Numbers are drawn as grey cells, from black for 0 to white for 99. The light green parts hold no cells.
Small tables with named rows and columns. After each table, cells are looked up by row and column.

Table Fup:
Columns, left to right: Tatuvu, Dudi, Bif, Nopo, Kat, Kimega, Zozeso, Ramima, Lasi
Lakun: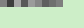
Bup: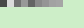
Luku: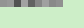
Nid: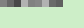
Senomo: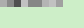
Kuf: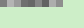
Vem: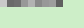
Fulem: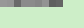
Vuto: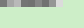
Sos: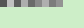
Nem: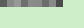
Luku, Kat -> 38
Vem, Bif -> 43
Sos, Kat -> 41
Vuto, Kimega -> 52
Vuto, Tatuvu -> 47
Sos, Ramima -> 48
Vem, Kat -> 69
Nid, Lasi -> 37
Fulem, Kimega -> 52
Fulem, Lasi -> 39
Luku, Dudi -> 59
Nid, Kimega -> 52
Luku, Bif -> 32
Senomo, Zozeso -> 70
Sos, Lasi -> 57
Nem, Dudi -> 53
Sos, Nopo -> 67
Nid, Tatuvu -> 50
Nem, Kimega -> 53
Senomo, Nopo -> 75

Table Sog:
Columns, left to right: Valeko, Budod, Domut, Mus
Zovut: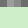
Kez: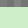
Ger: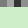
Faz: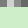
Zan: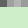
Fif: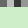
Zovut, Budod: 61
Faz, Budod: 81
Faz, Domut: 54
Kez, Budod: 45
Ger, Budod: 65
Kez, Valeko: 48
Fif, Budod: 74
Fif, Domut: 22
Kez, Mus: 45
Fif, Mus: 58
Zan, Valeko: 38
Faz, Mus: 40
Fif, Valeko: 40
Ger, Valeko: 48
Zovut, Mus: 42
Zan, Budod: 62
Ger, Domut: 21

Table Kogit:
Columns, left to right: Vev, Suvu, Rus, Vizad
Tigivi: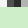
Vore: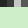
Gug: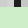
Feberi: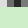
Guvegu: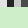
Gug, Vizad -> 77
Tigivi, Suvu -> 31
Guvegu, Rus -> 78
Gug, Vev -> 80
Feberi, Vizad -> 47
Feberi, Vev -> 86
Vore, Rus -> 77
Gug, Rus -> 12
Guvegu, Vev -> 88
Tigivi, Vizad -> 69
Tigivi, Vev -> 95
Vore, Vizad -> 34
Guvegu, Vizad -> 29
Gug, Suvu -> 82
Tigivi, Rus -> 17
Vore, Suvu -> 23
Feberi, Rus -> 16
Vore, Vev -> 14
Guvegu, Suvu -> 14
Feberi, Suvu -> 42
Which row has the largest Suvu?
Gug

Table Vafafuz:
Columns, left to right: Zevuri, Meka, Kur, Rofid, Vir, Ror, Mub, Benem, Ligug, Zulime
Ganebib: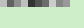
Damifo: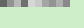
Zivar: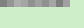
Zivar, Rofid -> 64
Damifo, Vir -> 83
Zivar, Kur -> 67
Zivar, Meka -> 58
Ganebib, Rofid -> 74
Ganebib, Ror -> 32
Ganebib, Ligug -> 52
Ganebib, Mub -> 42
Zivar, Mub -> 56
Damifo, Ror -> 78
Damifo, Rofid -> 43
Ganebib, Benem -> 79
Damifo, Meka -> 57
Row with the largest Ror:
Damifo

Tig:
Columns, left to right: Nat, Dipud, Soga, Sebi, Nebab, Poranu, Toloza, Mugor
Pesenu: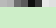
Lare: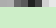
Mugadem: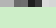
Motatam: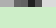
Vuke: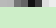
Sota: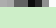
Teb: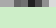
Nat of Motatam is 68
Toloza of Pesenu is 90
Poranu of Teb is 29
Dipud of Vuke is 71
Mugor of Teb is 85
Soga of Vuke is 46
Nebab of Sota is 5
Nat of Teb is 66
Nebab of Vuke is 7
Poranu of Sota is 16
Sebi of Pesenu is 35
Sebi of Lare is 35
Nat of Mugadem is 70
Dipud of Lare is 68

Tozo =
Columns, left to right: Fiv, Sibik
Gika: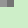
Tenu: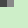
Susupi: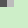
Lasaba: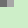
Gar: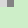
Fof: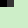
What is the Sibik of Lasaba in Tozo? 65
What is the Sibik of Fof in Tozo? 21
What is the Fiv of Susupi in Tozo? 33
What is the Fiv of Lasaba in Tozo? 43
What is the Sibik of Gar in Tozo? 51
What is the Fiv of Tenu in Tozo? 27
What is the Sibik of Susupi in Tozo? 73
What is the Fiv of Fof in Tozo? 0

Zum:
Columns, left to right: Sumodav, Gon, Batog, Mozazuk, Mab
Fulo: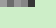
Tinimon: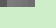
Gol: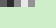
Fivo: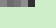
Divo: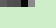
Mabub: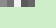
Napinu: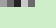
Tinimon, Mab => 43
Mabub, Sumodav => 54
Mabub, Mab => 40
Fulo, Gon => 42
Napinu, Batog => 14
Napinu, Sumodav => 62
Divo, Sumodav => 36
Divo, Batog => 30
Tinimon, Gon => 48
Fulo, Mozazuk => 52
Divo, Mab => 54

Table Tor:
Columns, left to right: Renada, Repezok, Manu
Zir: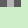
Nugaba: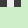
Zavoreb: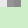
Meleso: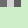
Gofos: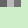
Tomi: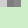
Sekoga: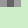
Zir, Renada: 37
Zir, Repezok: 70
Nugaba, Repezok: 92
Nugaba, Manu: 24
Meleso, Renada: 42
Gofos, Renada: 39
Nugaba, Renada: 22
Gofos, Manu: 45
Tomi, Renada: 80
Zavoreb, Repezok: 58
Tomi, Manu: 53
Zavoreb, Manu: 54
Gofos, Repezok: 72
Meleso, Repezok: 82
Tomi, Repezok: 49
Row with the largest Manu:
Sekoga

